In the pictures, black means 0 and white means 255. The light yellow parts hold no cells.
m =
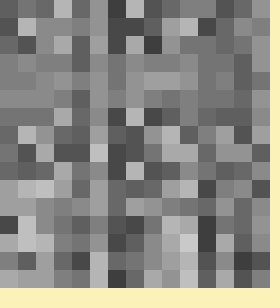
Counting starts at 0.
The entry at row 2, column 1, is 83
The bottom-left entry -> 169
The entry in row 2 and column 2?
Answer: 138
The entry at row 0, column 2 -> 104
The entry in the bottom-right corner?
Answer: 127
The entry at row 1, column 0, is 83
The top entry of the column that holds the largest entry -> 127
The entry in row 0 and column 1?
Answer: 116
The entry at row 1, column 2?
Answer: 138
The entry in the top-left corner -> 95
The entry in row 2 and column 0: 104
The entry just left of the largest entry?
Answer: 169
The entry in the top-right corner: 147
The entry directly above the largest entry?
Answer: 169
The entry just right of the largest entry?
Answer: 62
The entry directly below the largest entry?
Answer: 181

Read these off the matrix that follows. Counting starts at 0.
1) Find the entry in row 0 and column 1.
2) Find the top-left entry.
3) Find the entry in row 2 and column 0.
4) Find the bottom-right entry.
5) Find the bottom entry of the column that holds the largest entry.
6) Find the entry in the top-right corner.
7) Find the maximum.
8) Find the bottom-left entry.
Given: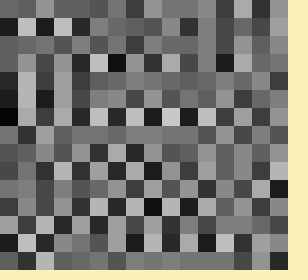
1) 95
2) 104
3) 95
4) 40
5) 126
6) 147
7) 200
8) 95

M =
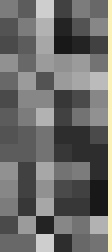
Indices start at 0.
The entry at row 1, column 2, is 178
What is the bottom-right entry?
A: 115
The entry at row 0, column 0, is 124
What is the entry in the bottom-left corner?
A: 104
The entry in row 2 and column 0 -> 74
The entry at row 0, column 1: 92
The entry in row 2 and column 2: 167
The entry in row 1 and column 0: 83
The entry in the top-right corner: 104
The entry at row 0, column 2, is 206

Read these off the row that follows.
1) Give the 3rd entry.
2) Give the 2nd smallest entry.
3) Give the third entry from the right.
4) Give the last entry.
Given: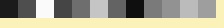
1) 250
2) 27
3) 146
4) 158

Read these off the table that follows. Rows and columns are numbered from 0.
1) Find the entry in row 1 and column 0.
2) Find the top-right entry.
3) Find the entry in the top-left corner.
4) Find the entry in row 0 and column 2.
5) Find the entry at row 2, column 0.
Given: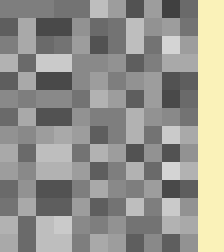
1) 94
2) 106
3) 126
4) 126
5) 126

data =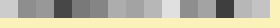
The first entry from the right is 195
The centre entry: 163
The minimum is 62
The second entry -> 142

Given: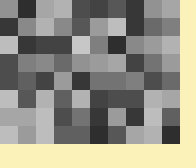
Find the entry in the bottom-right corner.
46
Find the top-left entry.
146
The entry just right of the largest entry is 127
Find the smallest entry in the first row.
46
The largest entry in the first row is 178
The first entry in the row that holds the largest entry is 189
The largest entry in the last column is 178
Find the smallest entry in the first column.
55
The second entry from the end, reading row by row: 178
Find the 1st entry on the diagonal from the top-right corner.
166
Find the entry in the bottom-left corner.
189
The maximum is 199
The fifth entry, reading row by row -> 77
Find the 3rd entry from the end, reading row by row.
166
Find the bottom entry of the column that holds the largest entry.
96
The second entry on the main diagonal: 137
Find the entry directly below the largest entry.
146
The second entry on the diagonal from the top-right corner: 106
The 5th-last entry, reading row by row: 46

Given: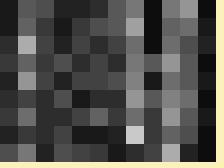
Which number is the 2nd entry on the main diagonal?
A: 98
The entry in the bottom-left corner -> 78
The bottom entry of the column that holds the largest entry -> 45
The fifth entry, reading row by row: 34
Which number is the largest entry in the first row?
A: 149
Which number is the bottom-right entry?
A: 13
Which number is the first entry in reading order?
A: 25
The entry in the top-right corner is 13
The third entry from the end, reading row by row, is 172
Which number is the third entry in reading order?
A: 78
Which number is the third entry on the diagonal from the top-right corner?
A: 109
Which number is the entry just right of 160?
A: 13
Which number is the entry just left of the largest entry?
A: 34
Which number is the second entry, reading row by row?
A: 88
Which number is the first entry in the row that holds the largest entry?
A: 34
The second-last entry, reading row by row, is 34

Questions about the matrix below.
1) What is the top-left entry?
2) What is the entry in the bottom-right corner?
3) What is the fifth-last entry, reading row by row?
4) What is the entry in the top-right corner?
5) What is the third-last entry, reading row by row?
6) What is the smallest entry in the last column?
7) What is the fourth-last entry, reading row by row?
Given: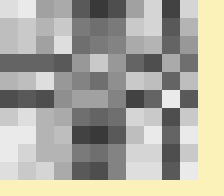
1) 222
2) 234
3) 131
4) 213
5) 222
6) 89
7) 222
